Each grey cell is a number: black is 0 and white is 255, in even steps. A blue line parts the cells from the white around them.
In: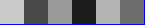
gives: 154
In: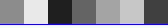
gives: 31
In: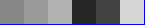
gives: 177
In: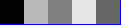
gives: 129
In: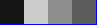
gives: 142
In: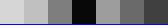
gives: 126
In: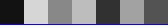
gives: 135
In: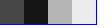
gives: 180
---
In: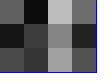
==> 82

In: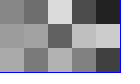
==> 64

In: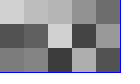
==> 82

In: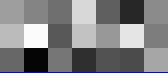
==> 166

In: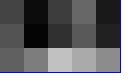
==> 140

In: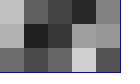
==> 83

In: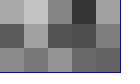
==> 98

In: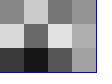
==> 162

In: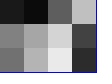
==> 44
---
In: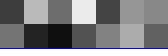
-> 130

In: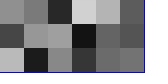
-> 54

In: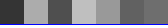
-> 153

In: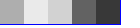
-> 210

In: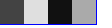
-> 223

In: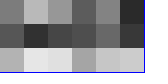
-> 165
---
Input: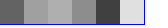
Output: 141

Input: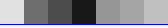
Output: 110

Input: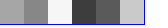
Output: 135

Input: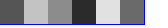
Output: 106

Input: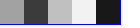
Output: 162

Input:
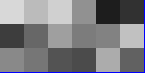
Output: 61

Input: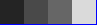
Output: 102

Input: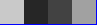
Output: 161
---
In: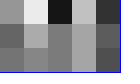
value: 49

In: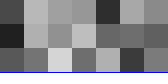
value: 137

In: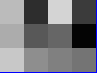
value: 59

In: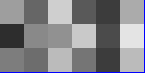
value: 171

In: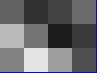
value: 107

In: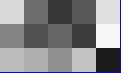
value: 224
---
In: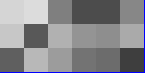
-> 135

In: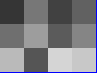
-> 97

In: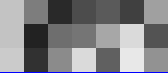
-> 160

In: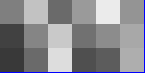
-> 148

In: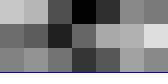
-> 122

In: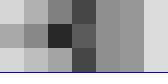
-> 220
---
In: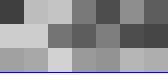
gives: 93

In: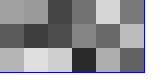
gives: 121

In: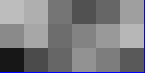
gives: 159

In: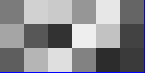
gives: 101

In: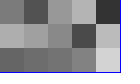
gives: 51

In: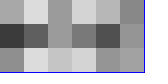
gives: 136

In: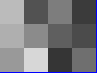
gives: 59

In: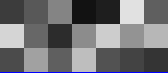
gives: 95
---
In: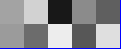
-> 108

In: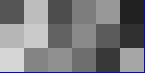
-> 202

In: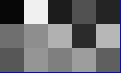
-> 142

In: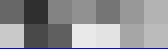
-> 73

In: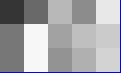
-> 247

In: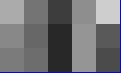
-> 103
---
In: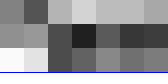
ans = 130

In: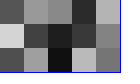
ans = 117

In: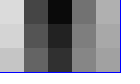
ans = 126

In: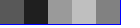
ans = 129

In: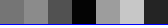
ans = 117

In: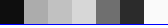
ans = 172

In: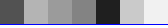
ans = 155

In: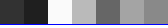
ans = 137
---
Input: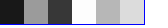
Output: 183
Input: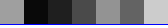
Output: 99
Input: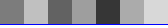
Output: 171
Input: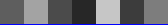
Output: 60
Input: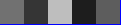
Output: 29
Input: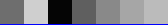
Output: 166
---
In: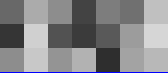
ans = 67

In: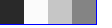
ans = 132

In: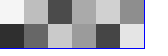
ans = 170

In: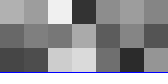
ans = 51

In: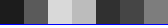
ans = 188

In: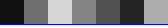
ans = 132

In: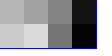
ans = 19
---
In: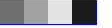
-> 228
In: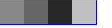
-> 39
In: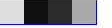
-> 43
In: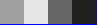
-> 103
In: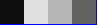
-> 181
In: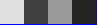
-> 154
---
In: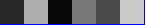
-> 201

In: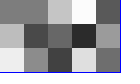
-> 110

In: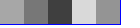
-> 148

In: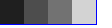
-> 211

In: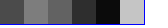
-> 197

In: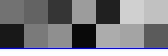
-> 91

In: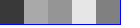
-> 128
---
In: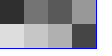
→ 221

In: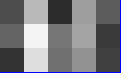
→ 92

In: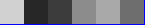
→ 169

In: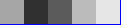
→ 230

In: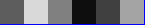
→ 64

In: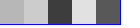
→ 88

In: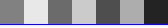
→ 78
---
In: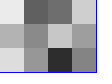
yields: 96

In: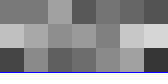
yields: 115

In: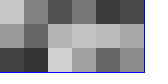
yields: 119

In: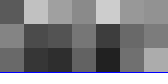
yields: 205

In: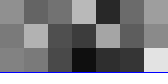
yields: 40

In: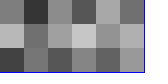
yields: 86

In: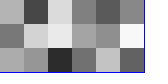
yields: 128
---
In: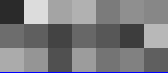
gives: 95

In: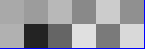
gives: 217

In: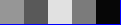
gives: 6

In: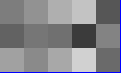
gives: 106

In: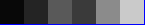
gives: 202

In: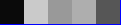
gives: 86

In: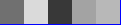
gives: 184

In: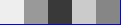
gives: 134
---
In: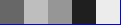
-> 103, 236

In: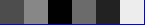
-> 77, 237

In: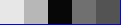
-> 231, 83

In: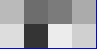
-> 186, 208

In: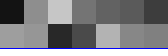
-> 19, 128

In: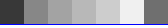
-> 56, 111

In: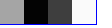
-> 165, 250

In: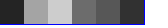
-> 36, 49
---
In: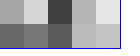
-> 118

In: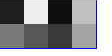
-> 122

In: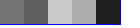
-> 95

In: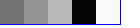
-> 147

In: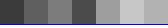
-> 75

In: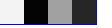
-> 243

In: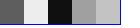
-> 237

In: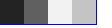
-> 35
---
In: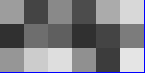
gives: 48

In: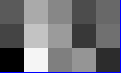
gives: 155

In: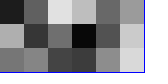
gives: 8

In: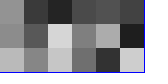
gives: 127

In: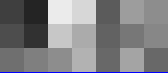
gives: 98

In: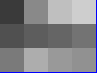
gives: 93

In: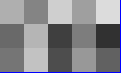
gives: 63

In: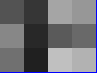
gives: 40

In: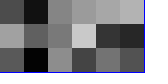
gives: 201
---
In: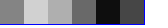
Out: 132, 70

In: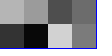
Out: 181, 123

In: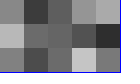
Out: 136, 121

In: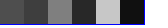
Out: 78, 16

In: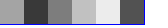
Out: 164, 82

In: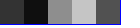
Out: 51, 81

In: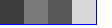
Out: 60, 215
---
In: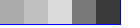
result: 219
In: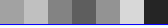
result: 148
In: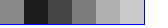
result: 123
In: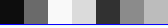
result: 50
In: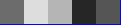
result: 181
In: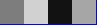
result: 209
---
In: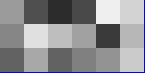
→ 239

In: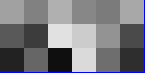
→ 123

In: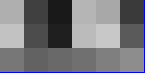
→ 168

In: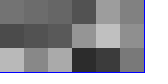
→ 157

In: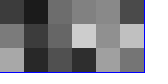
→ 137

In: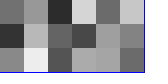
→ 107

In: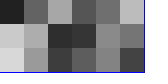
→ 111
